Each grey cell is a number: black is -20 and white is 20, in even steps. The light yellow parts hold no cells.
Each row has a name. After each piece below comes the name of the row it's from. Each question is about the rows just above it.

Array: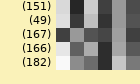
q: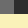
(182)
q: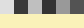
(49)
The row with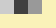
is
(151)
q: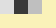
(49)
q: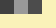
(151)
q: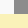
(182)
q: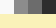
(182)

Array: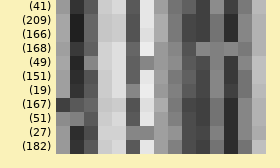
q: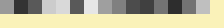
(182)
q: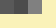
(49)
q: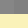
(168)
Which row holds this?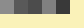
(49)
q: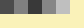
(49)
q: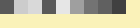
(41)
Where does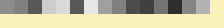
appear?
(51)

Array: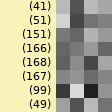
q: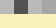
(41)
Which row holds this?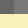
(166)
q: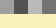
(49)
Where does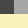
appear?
(168)
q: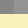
(167)
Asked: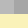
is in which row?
(41)

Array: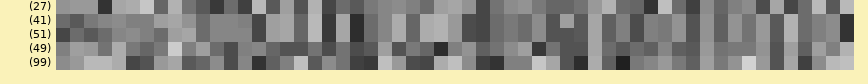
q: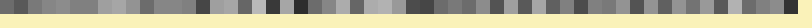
(41)
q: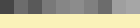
(27)
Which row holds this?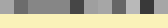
(51)
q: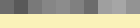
(27)

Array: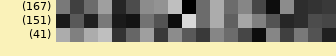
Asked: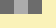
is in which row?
(167)
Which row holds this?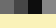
(41)
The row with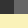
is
(41)

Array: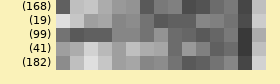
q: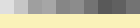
(182)
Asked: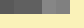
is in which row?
(19)
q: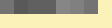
(19)
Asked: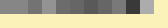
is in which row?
(99)
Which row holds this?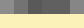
(19)
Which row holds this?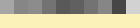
(182)

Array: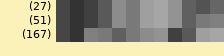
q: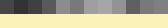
(51)
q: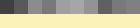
(51)

